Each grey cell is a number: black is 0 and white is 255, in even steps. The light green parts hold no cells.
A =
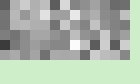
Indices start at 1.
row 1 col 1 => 94
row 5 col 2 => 121
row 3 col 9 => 132
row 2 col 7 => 159
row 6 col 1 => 159
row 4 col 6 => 146
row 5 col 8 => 251
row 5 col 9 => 192
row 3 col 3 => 184
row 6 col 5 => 113
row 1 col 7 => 216
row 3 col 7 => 200
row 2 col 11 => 139
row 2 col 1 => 116
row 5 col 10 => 92
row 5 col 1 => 59
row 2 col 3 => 151
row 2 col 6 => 161
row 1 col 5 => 190
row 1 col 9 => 143
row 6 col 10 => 204
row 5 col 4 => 157
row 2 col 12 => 132

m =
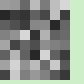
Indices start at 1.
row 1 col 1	157
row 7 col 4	187
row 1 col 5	123
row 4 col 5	178
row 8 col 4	152
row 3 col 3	60
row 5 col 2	68
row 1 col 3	104
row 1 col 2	152
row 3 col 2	80
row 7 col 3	146
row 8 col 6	88
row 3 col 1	95
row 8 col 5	129
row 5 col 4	78
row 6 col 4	39
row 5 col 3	102

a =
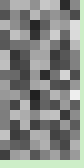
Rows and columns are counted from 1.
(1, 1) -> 124
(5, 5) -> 176
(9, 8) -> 151
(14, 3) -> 77
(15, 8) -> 177
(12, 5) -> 186
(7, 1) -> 191
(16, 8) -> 154
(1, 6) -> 188
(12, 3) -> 172
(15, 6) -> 102
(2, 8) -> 75
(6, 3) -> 87
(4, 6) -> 204
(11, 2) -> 68
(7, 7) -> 79
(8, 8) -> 76
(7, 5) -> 174
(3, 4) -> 37
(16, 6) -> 162
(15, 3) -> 88
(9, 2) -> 76
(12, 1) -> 126
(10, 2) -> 158
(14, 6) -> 66
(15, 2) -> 96
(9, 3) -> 82
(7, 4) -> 181
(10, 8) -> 238
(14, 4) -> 177
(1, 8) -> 136
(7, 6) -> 70
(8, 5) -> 44
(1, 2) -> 181
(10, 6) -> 181

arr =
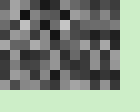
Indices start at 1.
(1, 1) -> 80
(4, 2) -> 153
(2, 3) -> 17
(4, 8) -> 74
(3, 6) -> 109
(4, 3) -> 138
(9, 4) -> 140
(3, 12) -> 124
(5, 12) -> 40
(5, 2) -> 100
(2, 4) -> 132
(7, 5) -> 114
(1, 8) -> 104
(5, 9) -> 160
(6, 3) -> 38
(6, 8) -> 105
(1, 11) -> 77
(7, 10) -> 144
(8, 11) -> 54
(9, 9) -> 151
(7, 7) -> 64
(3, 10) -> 108
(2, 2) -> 166
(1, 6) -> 46
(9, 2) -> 75
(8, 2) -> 156
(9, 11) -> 146
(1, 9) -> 86
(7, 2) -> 125
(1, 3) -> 132
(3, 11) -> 106
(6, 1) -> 47

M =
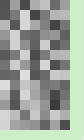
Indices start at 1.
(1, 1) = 84
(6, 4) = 76
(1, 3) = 73
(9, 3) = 197
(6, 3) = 208
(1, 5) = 193
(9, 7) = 102
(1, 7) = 158
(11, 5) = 148
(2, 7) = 185
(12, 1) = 213
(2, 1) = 85
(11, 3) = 176
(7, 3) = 151
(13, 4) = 145
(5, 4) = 97
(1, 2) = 160
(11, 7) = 131
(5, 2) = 209
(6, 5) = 123
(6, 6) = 180
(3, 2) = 86
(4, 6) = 150
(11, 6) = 60
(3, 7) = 118
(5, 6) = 88
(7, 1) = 115

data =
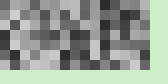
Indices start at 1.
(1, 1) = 105
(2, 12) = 115
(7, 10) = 72
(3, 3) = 204
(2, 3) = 124
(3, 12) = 97
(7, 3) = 160
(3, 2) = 86
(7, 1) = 186
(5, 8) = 87
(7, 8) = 143
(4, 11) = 78
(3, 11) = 46
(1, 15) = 181
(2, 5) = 83
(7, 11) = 131
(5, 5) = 112
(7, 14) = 203
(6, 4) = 132
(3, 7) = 106
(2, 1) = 138
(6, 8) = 93
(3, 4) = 170
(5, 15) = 106
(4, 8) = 55
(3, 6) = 178
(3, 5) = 107
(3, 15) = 111
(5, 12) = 129
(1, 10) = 153
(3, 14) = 150
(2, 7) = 84

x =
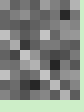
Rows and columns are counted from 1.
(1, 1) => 153
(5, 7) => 100
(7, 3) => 157
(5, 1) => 121
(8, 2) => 125
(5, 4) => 95
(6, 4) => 149
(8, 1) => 192
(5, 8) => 91
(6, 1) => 98
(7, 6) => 37
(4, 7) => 146
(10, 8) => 92
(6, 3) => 196
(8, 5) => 195
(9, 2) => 108
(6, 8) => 121
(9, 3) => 61
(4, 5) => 195
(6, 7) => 80
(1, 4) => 92
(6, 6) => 71

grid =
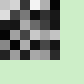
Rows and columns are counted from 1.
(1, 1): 197
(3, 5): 63
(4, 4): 200
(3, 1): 25
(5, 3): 174
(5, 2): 5
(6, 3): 28
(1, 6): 5
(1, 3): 53
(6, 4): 168
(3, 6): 20
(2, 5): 48

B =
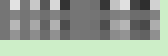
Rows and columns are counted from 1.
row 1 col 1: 117
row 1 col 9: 117
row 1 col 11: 54
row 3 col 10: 113
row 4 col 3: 117
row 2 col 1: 117
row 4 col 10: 116
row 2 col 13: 131
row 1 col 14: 66
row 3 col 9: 117
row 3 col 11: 77
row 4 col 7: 100
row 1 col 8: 118
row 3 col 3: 118
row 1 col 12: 194
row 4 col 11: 101
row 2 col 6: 130
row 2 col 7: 107
